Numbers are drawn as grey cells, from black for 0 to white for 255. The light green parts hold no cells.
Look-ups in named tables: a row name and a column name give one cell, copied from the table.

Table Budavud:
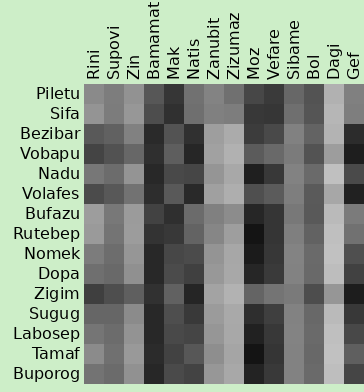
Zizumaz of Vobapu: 177
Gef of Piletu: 128
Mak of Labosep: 73
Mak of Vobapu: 94
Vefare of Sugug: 63
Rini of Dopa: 111

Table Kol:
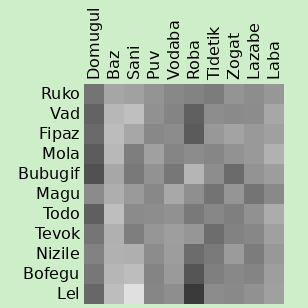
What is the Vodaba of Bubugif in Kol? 119
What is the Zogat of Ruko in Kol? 148
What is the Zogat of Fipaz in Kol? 163
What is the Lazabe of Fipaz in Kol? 153
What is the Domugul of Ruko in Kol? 116
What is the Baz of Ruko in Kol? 166
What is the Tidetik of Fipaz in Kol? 152
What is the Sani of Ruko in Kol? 161
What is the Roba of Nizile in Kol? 108
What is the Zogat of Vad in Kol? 138
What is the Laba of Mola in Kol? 177
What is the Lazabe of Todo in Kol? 145
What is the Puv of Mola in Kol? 160
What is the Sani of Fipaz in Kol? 167
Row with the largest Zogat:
Fipaz

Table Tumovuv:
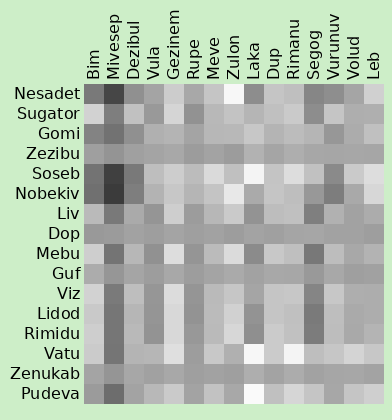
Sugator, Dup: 192
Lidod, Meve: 187
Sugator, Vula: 153
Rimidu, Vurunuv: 189
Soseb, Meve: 218
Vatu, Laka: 247
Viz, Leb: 173
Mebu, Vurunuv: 189
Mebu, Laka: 139
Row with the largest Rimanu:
Vatu

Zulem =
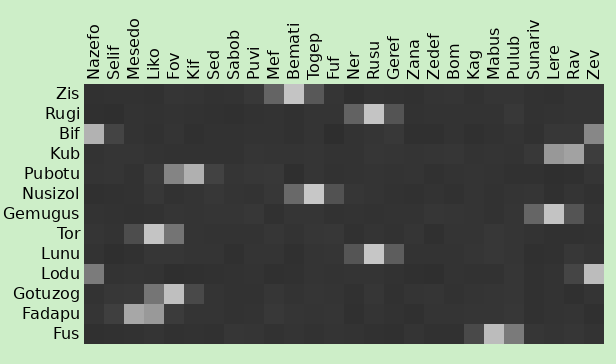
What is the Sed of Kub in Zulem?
50
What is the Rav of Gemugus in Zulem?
84
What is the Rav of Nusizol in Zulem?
52
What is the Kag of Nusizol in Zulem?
52
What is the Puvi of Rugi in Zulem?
50
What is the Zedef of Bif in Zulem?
48
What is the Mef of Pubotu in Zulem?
56
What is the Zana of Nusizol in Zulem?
49
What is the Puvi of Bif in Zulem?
51
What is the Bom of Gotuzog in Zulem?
50
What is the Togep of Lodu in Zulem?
52
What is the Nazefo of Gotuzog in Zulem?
51
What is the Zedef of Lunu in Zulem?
51
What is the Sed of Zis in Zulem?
50
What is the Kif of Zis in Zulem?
52
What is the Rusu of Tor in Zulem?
52
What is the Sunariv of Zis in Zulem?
50
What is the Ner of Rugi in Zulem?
98
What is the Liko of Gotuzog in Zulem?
117
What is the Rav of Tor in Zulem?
49

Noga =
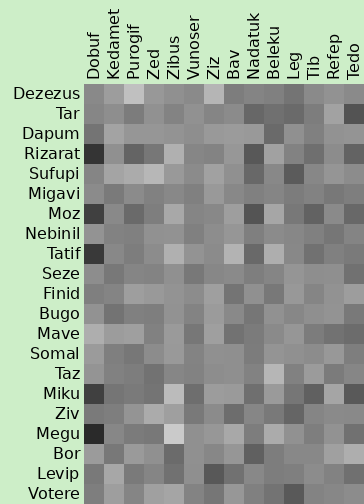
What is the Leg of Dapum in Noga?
144
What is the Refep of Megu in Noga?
146
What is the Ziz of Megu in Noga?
151
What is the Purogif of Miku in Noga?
122
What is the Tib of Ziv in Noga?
133
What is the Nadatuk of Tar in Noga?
103
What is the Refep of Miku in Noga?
165
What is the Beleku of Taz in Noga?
182
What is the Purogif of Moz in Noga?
106
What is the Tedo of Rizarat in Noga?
99
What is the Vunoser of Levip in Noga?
143
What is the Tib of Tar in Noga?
125
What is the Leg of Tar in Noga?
106
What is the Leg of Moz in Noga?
120
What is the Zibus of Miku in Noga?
187
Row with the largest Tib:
Taz

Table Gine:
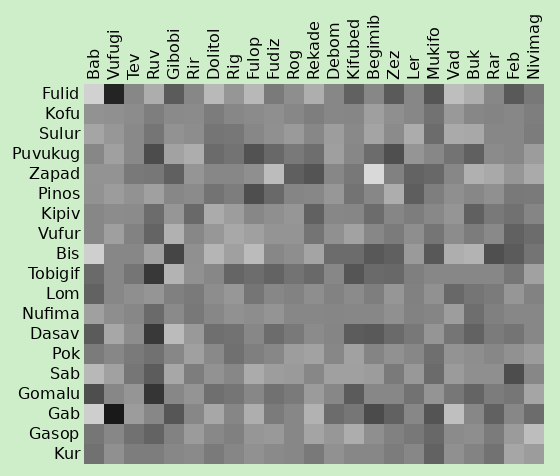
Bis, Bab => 207
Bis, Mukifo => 88
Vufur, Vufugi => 159
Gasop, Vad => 139
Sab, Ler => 152
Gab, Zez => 97
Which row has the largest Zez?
Pinos

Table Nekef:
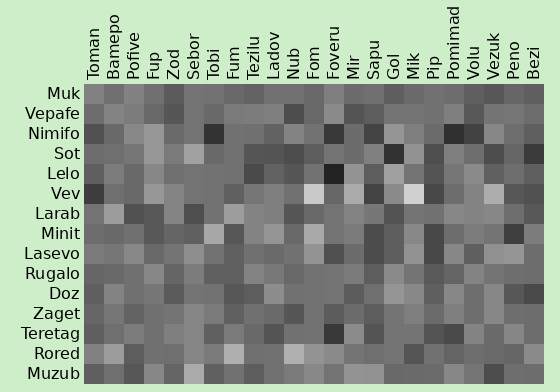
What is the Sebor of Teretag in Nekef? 133
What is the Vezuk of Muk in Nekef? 87
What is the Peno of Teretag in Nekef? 134
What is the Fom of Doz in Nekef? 114
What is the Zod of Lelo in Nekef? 111
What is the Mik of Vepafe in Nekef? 116
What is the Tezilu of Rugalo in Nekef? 131
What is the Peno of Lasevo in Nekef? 149
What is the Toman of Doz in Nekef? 95
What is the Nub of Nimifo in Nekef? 131
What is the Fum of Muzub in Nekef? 113
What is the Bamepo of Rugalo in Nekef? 105
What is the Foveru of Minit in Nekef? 115
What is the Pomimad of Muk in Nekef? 109
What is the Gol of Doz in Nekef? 149
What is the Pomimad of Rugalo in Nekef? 100
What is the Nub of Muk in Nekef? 113
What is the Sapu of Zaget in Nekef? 93
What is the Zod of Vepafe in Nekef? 86
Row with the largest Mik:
Vev

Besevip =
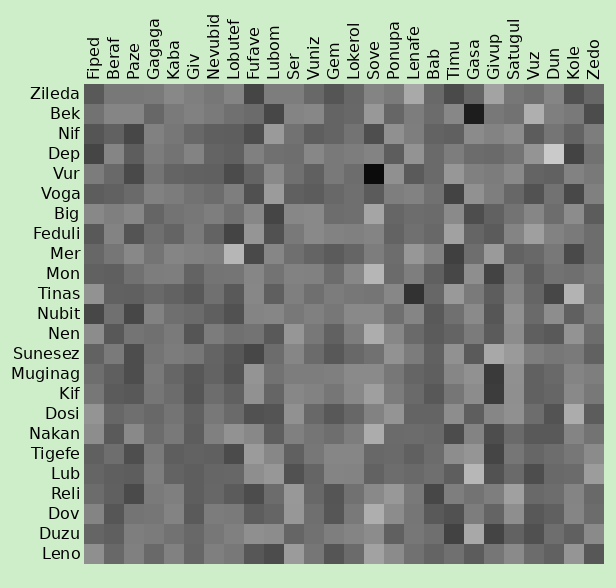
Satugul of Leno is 138
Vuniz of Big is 137
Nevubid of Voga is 108
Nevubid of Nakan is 128
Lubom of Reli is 108
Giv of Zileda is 127
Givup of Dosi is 134
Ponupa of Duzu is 96
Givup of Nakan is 77
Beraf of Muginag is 95
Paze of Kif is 88
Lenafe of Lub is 105
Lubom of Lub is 151
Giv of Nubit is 107
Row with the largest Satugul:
Reli

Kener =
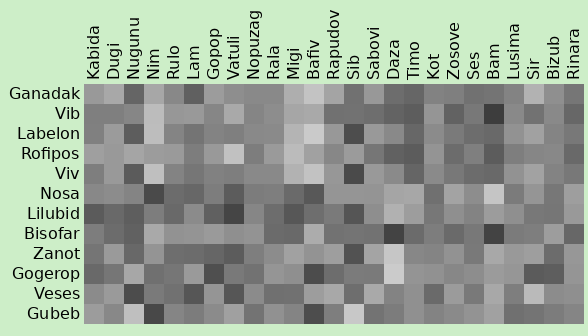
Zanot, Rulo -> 110
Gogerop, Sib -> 123
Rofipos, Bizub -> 136
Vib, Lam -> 153
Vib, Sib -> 114
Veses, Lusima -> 126
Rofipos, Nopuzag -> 125
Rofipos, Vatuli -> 193
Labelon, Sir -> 161

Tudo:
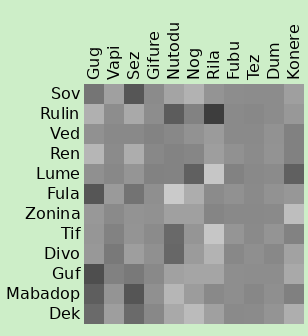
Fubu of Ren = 145
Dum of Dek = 148
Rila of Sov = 148
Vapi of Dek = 158
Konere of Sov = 159
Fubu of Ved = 138
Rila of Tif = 198
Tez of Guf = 141
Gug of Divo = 152
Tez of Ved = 138
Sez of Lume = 149
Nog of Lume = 96
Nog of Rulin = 130
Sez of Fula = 115
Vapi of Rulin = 141
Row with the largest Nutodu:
Fula

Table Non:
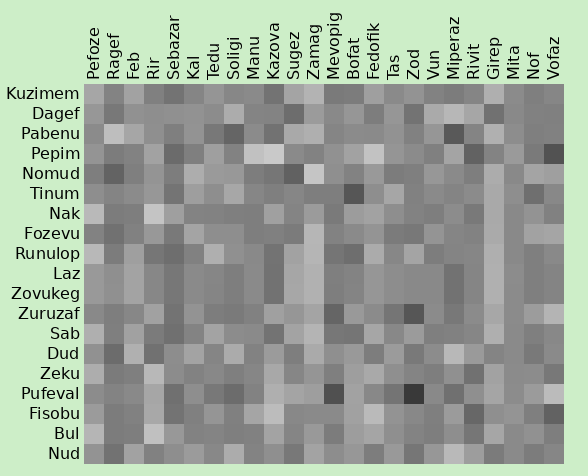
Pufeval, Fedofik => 136
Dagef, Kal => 146
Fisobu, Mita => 148
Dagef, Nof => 129
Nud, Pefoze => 147
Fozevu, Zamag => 182
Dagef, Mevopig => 137
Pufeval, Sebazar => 112

